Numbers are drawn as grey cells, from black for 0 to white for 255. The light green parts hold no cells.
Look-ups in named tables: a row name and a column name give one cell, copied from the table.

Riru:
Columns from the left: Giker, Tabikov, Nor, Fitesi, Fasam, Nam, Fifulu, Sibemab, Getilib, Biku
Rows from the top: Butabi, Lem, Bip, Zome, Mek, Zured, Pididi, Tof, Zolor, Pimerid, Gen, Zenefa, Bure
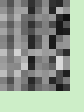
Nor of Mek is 161
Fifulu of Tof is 155
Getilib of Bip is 41
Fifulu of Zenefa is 146
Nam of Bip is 144
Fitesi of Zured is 133
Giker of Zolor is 153
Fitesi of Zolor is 177
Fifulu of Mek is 128
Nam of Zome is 96
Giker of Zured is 132
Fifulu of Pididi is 158
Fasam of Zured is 40
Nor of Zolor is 151
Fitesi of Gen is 118
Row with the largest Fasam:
Tof

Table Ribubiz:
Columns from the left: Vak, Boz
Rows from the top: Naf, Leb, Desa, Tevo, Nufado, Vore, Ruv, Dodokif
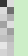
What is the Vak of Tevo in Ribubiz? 162
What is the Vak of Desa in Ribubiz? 207
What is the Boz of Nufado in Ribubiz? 158
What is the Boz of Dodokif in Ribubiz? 200
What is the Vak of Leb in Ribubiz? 219
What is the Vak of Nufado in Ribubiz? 203
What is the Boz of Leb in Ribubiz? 111
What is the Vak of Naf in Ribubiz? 53
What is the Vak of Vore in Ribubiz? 191
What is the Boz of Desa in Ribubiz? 176
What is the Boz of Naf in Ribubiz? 220
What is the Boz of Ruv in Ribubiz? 198
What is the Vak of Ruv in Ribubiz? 230
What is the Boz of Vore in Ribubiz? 184
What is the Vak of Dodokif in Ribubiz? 212
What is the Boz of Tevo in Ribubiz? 222

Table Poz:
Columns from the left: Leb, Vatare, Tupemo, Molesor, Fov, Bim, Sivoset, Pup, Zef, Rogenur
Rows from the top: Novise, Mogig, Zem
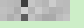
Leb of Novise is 188
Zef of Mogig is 180
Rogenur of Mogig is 187
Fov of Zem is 194
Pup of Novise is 204
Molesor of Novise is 61
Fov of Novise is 198
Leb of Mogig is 192
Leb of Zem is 189
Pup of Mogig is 177
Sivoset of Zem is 168
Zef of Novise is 188
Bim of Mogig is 202
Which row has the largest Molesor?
Mogig

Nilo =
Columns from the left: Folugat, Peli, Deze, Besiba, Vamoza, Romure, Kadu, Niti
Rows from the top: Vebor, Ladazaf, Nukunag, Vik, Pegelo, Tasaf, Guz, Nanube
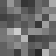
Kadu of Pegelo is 125
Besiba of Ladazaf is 91
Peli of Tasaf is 127
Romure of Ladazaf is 108
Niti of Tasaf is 85
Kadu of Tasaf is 77
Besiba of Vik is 86
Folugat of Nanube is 98
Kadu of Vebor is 91
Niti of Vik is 98
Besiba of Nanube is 126
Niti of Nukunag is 163
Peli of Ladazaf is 118
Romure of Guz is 103
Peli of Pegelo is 167
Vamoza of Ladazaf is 73
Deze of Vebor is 104
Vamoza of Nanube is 73
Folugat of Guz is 97
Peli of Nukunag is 75
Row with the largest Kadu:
Nanube

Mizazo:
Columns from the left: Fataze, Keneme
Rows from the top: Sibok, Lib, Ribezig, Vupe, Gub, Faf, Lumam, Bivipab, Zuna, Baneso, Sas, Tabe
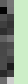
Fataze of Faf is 97
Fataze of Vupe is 63
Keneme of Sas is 62
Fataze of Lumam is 71
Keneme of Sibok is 118
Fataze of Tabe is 107
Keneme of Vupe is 51
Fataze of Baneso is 74
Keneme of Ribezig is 61
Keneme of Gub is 60
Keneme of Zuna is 66
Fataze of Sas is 41

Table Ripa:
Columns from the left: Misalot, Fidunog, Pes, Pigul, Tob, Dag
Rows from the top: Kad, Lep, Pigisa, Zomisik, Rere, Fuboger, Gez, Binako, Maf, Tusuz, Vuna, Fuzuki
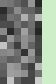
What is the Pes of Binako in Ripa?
110
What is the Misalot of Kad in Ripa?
122
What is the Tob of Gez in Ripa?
100
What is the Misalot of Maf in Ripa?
115
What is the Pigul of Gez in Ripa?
142
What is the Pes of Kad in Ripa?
99
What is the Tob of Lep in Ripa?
99
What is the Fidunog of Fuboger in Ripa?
150
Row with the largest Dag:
Fuzuki

